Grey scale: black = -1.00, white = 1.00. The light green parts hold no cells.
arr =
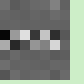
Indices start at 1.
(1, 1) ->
-0.13
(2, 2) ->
-0.23
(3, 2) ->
-0.21
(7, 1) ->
-0.14
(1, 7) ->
-0.24
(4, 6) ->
-0.64
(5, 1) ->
0.34
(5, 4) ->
0.17
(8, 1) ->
-0.33
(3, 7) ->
-0.23
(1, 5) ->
-0.16
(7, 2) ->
-0.22
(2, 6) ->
-0.16
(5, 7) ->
-0.21
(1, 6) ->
0.01
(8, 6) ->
-0.28
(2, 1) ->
-0.21

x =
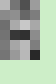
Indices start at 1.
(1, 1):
0.45
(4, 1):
-0.10
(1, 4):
0.22
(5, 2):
0.30
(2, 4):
-0.02
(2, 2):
0.12
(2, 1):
0.08

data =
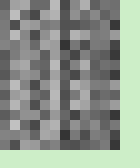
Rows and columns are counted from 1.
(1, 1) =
-0.22
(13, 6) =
0.40
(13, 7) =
-0.30
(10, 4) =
-0.11
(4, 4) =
-0.40
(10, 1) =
-0.27
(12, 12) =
-0.57
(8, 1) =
-0.31
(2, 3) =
-0.16
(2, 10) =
0.07
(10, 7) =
-0.38
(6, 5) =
-0.26
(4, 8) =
0.40
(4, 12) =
0.21
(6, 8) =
-0.45
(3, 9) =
-0.25
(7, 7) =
-0.41
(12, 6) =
0.19
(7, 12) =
-0.18
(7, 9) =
0.36
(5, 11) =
-0.07
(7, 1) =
-0.24
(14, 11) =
-0.09
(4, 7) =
-0.31
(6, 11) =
-0.28
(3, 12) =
-0.56
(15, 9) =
-0.24
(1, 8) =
0.07
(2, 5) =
0.28
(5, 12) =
-0.46
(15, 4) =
0.21
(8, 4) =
0.09
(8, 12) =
-0.54
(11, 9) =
0.28
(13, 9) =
-0.10
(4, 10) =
-0.04
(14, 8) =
-0.05
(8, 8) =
-0.43

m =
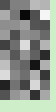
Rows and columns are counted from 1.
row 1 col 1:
-0.37
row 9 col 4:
0.69
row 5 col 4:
-0.36
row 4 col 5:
-0.18
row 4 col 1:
0.22
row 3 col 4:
-0.34
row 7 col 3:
-0.21
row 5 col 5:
0.41
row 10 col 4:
-0.62
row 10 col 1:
-0.35
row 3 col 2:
0.13
